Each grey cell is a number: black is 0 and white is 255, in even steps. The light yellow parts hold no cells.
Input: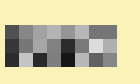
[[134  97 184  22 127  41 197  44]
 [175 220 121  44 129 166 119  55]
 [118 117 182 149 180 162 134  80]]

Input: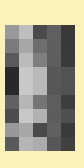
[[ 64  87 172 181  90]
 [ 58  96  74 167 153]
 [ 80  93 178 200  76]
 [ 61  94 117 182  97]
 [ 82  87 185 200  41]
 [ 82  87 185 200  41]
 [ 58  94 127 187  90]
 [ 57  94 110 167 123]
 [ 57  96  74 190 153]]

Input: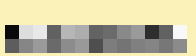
[[139 119 133 128 116 125  78 153 140 106 154 134  93]
 [248  97  46 154 137 107  99 173 182  97 232 221  10]]

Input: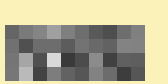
[[ 86  61 108 130  86  98 125  67 186 119]
 [ 94  96  65 139  76  58 217  80 166 117]
 [130 131  98 105 115  92 109 109  80 113]
 [128 110  78  89 110 127 160 133 122 101]]

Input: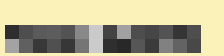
[[ 72  99 129  59  86  40  47 203 117  55  80  56  96 163]
 [ 78  53  83  70  77 161  67 202 136  83  93  90  78  46]]

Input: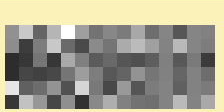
[[169 131 186 131 111 114 129 174 137  50 143  70 151 194  55]
 [123 130  96 131 124  85 153  72 121 213  81 147 109  96 230]
 [109 130 101 129 118 147 100  88 125 157 117  72  65  70  45]
 [ 59 122  88 128  94  80  86 105  91 127 169  55 118  55  45]
 [125 133 185 131 160 187 171 117 138  74 106 200 125  61 141]
 [129 133  86 133 110 168 123 135 115 159 255 181 101 200 145]]

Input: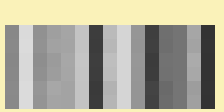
[[ 51 160 117 108  66 149 213 181  59 195 163 164 148 219 137]
 [ 52 157 117 106  68 149 213 178  58 195 163 167 150 219 138]
 [ 51 168 116 113  61 150 213 188  61 196 166 157 144 217 136]
 [ 51 171 116 114  60 151 213 190  62 197 167 155 142 217 135]
 [ 52 163 116 110  64 149 213 183  60 195 164 162 146 219 137]
 [ 51 166 116 111  63 150 213 186  61 195 165 159 145 218 136]]

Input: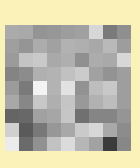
[[135  59 162 182 219 194 145 106 236]
 [140 169 215 202 168 151 120  90 208]
 [149 133 133 112 198 166 161 104 101]
 [158 189 177 153 197 175 199 135 168]
 [158 200 189 146 226 179 243 122 155]
 [158 147 161 203 193 179 176 140 132]
 [215 169 172 144 175 169 201 196 155]
 [157 185 168 175 178 161 172 149 159]
 [143 122 215 160 157 151 148 169 171]]
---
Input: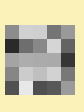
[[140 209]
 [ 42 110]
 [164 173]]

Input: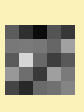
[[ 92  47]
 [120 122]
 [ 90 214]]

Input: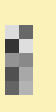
[[220 104]
 [ 53 222]
 [147 137]]

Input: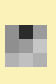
[[144  43]
 [143 155]
 [178 192]]

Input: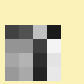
[[ 65  81]
 [148 147]
 [166 179]]

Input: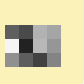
[[ 95  74]
 [245  34]
 [144  93]]

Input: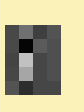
[[ 72 112]
 [ 73   5]
 [ 68 193]]

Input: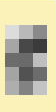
[[220 185]
 [166  72]
 [108 106]]
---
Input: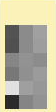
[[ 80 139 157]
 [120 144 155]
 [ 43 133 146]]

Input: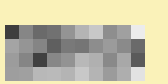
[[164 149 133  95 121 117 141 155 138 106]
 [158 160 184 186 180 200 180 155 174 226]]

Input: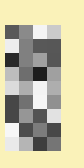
[[238 128  88  87]
 [189 110  29 160]
 [ 71 113 245 144]
 [247  76 124  72]]

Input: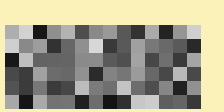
[[207 137 157  50 102 144 215  57  89 160 120 105  90  41]
 [ 73  60 161 108 104 145  43 131 118 155 104  72 185  73]
 [168  21 169 115 116  32 109  20  48 199 204  94 101  56]]

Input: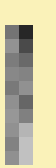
[[146  74]
 [136 131]
 [144 102]
 [145 181]
 [144 193]]

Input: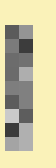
[[123  60]
 [107 174]
 [ 92 128]
 [ 59 176]]

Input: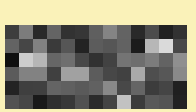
[[ 99  70 129  58  86  35  92  86  98  28 183 218  72]
 [ 91 130 130  64 161 161  92  71  65 169  78  87 137]
 [ 82  70  25  47  56  81  43  68 194  59  89  84  34]]

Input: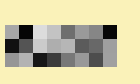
[[ 17  84 203 174 182  91 104 159]]
